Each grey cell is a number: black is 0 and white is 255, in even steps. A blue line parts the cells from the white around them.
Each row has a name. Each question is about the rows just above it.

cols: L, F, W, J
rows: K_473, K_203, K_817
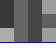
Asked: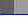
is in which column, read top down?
J
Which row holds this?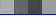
K_817
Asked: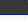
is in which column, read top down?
L

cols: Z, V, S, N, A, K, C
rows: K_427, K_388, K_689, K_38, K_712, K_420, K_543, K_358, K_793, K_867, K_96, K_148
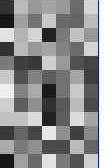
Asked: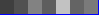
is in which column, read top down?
V
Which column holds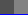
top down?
V
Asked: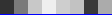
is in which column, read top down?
Z
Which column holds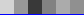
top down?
S

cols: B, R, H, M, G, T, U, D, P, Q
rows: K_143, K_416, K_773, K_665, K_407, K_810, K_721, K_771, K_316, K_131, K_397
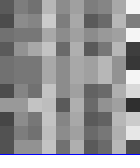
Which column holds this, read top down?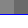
D
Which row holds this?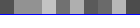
K_397
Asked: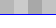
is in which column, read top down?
M
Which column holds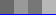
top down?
D
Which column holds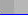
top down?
P
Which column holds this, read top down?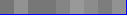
R

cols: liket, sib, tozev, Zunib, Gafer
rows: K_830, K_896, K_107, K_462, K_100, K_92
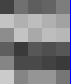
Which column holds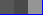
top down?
tozev
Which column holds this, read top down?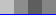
liket
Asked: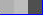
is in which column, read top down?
Zunib
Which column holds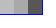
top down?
tozev
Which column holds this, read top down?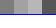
Gafer
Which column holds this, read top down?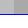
tozev
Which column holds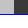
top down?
sib

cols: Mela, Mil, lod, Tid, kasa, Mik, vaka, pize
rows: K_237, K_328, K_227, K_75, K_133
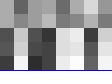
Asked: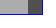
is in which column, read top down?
Mela
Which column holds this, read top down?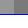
pize
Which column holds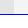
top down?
pize
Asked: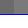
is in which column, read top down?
kasa
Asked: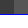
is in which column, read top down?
vaka
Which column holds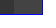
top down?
Tid

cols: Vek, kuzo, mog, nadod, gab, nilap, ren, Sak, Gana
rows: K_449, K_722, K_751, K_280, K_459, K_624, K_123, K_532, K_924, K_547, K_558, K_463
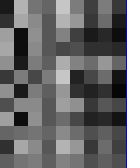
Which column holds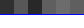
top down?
Sak
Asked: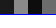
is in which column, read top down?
kuzo
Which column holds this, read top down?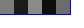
kuzo
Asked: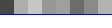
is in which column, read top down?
gab

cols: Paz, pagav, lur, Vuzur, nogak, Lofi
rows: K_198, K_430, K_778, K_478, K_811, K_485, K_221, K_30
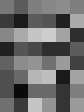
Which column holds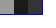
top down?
nogak
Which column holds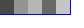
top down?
lur
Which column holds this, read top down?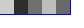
Vuzur
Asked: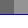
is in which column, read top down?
Vuzur
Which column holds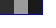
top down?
nogak
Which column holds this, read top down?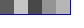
lur

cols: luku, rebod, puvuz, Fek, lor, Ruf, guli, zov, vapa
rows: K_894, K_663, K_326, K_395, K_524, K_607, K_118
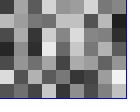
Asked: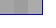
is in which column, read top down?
rebod
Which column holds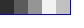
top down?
vapa
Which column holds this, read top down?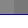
guli
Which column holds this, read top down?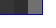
puvuz
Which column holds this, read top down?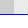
Fek
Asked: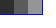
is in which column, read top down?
vapa

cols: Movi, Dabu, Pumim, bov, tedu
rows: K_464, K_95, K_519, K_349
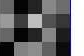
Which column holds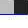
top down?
Pumim
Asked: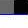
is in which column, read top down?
Movi

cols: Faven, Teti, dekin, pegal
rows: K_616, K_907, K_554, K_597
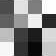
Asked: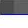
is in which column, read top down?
Faven
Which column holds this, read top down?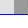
Teti
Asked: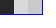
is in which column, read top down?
pegal
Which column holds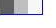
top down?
Faven

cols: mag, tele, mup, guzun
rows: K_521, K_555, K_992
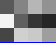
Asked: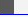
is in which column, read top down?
mag

